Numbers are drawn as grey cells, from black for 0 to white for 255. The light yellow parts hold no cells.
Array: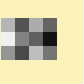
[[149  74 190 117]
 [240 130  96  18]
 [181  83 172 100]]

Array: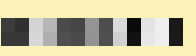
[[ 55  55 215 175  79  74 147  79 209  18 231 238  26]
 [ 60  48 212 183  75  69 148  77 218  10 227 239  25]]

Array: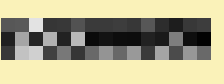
[[ 56 194 208  65 120  54 105 148 104 153  58 165  75 151 105]
 [ 32 165  38 178  34 185  10  19  13  12  34  26 126  14   2]
 [ 87  89 227  54  56  82  58  58  61  55  87  45  29  56  61]]

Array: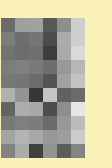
[[130 171  64 147  92 132]
 [164 180 168 152 158 203]
 [121 128 124 106 152 188]
 [100 173 168  77 142 230]
 [177 148  54 196  97 107]
 [120 117 108  84 161 195]
 [124 128 122 110 152 183]
 [114 108 111  61 170 217]
 [124 110 117  76 171 207]
 [106 159 160  88 142 206]]

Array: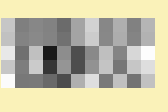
[[251 120 121 105  76 175 222 121 192 115 193]
 [198 125 203  54 149  77 146 196 118 198 222]
 [232 112 192  25 141  78 137 191 132 215 253]
 [193 131 137 131 113 164 204 136 173 132 178]
 [198 127 135 130 107 164 210 135 175 129 181]]

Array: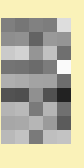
[[185 194 122 191 195]
 [167 169 182 155  91]
 [180 185 122 181 112]
 [ 82  79 144  81  34]
 [175 171 163 162 109]
 [116 114 107 124 250]
 [202 210 149 193 111]
 [142 145  99 153 149]
 [127 118 129 125 221]]

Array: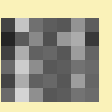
[[106 212 143  87  92 115 107]
 [ 68 172  96 104  87 157 101]
 [106 204 141  88  93 114 106]
 [ 65 173  97 103  87 156 100]
 [ 36  90 137  80 152 172  57]
 [ 68 196 112  93  87 147  93]]

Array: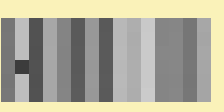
[[120 190  82 167 133  92 152  90 184 173 203 133 135 119 165]
 [118 190  81 167 132  91 153  91 185 174 201 133 134 118 165]
 [120  60  82 167 132  90 152  90 184 174 201 134 135 119 166]
 [118 190  81 168 131  91 153  90 185 173 202 135 135 118 167]
 [119 190  82 167 132  90 152  90 184 172 202 133 135 118 165]
 [118 190  82 167 132  90 152  89 184 174 201 133 134 118 167]]
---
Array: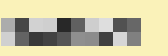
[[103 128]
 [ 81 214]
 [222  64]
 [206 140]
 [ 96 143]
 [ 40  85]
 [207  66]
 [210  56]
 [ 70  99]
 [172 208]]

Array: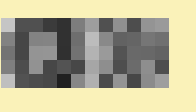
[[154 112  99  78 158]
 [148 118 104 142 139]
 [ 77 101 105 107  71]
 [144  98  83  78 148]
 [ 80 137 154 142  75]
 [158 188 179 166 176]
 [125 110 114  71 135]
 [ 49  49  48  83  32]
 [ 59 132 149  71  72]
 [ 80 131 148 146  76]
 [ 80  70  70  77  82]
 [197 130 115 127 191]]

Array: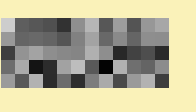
[[167 141  42 140  61]
 [151 142  78 100 178]
 [ 84 101  66 111 154]
 [157 138  40 177  73]
 [ 87 104 142   3 170]
 [182 163 176  89 125]
 [143 129 133 189  46]
 [ 50  85 136 162 108]
 [ 80 100 142  44  43]
 [ 87 105 163  20 178]
 [ 94 101 147 170  88]
 [205 153  62 109 155]]

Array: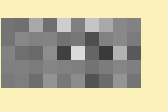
[[130 123  89 127 116]
 [136 137 178 133 148]
 [169 129  58 124 107]
 [197  78 101 115  83]
 [128 119 218 127 140]
 [206 114  64 129 120]
 [111 131 141 133 147]
 [168 129 105 123 109]
 [111 135 111 128 126]
 [115 116 130 127 122]]

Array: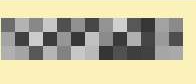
[[138  78 169]
 [162 154 166]
 [ 54  70  65]
 [ 87 176  62]
 [207  58  80]
 [147 139  53]
 [ 71 193 185]
 [144  54 199]
 [ 80 150 130]
 [199  61 181]
 [136 204  87]
 [179  64 164]
 [108 163 176]]

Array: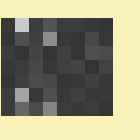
[[ 52  56  75  67  56  56  52]
 [ 56  71  79  52  64  56  60]
 [ 60  52  52  67  56  64  56]
 [ 60  56  64  64  52  56  60]
 [ 83 141  52  56  71  79 133]
 [ 60  64  67  71  75  56  75]
 [202  79  52  60  64 164 102]
 [ 56  52  60  56  52  60  60]]
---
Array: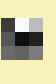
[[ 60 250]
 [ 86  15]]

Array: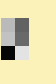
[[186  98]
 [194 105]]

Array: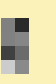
[[128  42]
 [129 134]]

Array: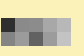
[[ 47 138]
 [132 155]]

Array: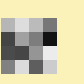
[[182 221]
 [ 68 161]]

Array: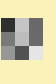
[[ 47 197]
 [121 189]]

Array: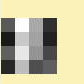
[[ 89 254]
 [ 26 200]]
